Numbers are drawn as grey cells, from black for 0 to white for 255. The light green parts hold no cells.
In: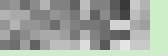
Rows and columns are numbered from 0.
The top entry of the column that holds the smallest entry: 57
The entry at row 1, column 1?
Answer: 169
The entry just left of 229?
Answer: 201
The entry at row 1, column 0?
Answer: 179
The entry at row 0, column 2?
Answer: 110
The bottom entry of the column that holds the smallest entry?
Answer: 229
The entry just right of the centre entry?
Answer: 120
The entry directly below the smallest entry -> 68
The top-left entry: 139
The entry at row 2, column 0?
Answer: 149
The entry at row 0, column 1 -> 149
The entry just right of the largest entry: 201
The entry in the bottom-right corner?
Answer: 201
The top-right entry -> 179

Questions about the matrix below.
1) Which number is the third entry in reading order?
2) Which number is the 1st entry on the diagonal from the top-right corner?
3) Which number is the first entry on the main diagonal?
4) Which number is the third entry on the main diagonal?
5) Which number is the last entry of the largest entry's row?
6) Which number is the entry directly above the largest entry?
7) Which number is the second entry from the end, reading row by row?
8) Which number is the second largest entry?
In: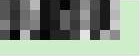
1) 116
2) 192
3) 86
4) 116
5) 139
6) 139
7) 171
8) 204

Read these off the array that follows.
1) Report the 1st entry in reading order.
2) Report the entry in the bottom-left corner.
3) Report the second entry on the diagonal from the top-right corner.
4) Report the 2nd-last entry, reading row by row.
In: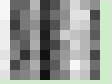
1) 246
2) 225
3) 225
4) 194

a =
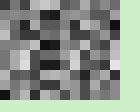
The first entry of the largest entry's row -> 118
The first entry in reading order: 57
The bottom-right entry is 137
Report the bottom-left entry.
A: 17
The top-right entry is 107
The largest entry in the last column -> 229
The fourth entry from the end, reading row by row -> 76
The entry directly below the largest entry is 46
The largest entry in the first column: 190
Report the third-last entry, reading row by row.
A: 137
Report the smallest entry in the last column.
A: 17
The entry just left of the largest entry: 57
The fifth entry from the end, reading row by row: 149
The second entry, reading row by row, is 118
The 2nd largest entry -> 219
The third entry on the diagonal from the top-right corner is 159
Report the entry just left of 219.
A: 170
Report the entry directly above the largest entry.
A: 190
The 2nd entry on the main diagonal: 137

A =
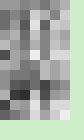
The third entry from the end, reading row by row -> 164
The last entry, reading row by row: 237
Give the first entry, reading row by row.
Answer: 153
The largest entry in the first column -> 186
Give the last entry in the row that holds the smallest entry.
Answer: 164
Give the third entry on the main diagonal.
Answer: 89
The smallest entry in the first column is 67
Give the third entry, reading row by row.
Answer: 132
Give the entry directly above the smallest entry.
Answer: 78
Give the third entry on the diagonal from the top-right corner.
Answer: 98
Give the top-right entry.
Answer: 176
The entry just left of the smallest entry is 58
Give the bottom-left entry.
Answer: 98
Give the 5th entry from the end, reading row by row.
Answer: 143
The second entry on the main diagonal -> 132
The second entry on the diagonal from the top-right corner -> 132
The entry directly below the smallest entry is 153
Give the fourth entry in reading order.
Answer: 143
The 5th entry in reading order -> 120
